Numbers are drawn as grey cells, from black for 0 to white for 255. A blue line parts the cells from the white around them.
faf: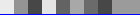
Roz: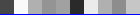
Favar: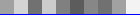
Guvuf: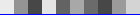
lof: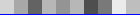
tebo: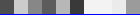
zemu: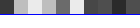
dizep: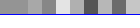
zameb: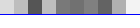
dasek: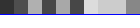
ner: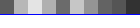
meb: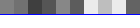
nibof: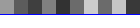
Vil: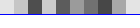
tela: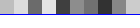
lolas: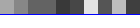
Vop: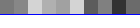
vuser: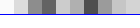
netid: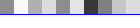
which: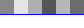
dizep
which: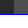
zemu
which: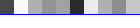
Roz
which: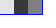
netid
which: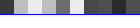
zemu
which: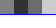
nibof

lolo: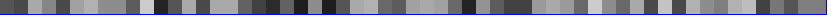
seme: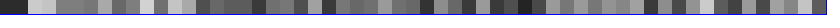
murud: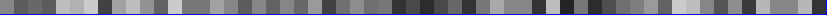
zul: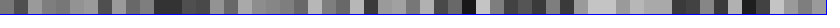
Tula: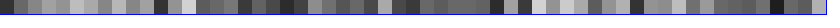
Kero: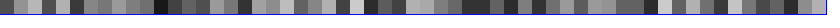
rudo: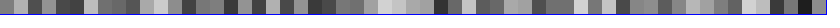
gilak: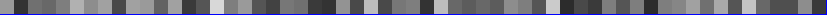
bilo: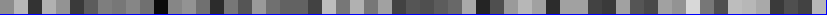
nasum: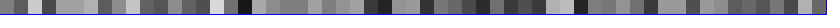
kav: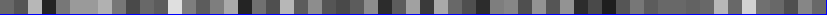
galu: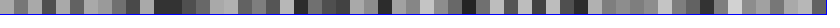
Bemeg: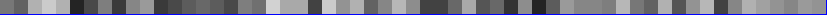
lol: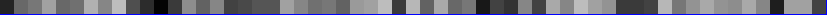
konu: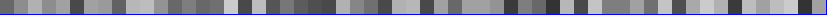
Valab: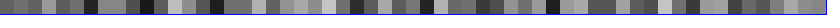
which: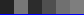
murud
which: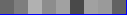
gilak
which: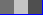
konu
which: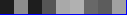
lolo
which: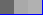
galu

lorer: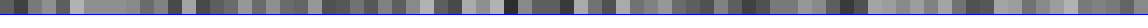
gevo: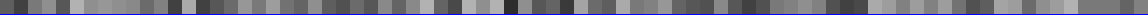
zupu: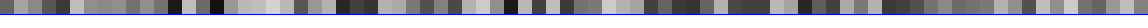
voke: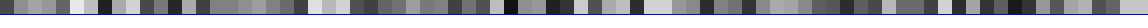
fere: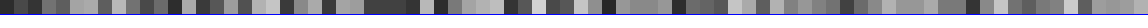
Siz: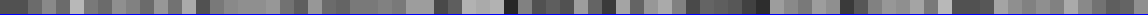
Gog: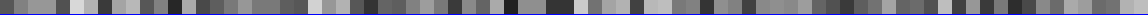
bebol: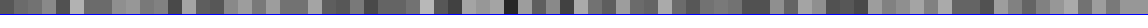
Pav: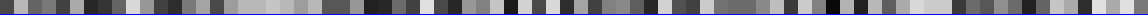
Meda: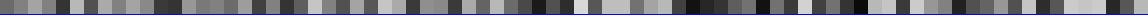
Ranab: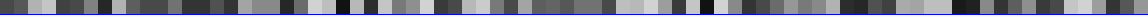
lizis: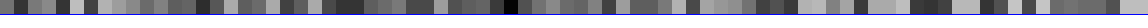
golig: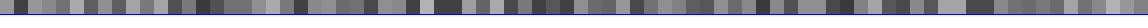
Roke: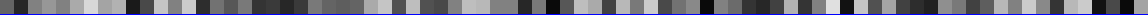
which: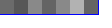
gevo
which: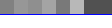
Siz
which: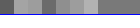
gevo

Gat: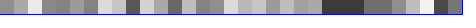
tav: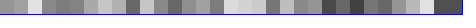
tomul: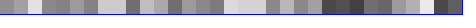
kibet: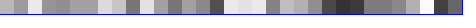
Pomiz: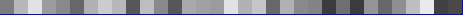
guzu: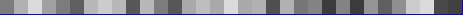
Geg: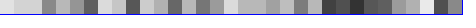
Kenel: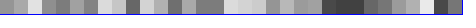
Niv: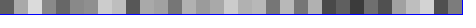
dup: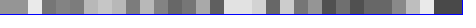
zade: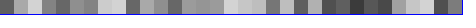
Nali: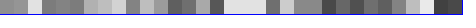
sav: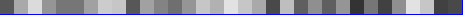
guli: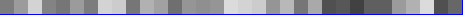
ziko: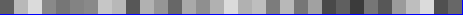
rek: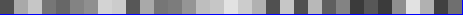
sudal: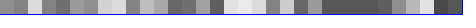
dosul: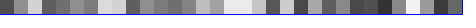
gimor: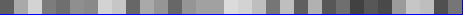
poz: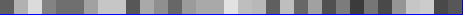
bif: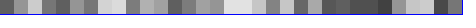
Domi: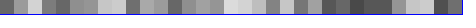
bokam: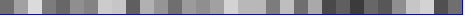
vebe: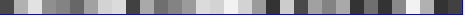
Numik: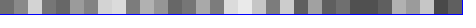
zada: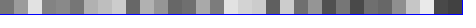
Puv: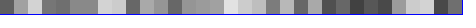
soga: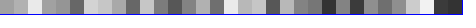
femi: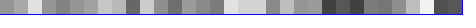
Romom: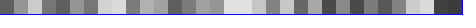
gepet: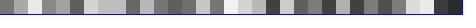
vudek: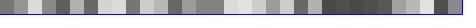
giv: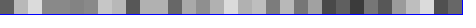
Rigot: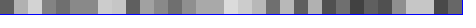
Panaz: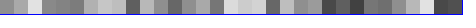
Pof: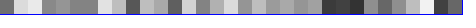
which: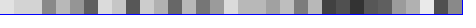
Geg
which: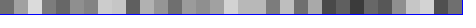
bokam
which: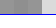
guli
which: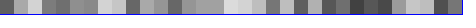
gimor
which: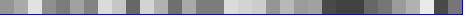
Kenel
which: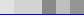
femi

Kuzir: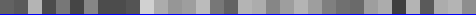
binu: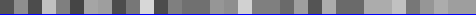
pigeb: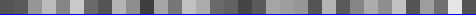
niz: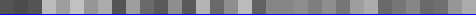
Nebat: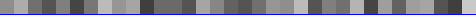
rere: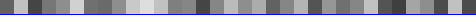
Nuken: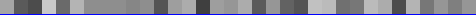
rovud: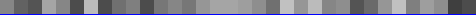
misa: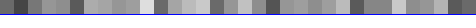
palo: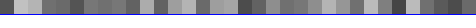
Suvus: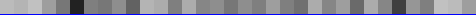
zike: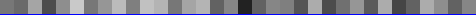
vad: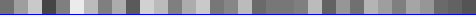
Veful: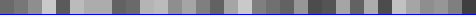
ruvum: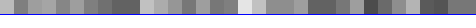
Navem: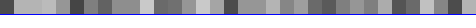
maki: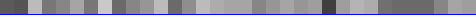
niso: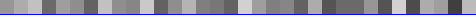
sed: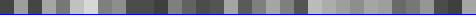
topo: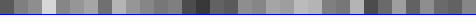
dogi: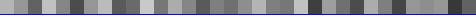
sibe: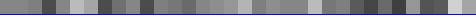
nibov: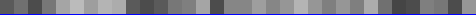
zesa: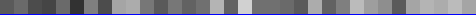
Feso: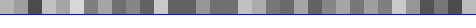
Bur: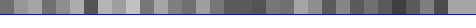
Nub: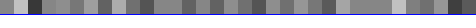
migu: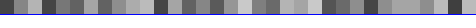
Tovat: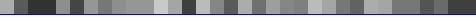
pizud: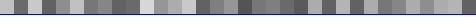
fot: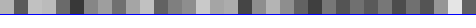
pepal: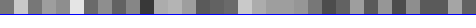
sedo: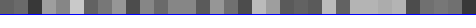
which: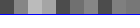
sibe
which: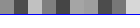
binu
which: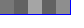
migu
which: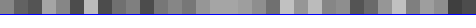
rovud
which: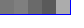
pizud
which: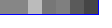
sibe
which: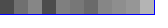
sibe

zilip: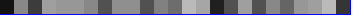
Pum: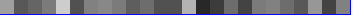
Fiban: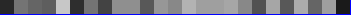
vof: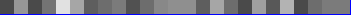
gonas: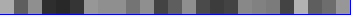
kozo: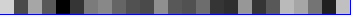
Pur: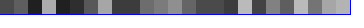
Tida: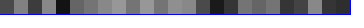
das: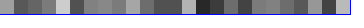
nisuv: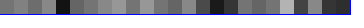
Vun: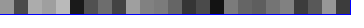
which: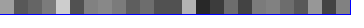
Pum
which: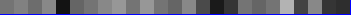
nisuv

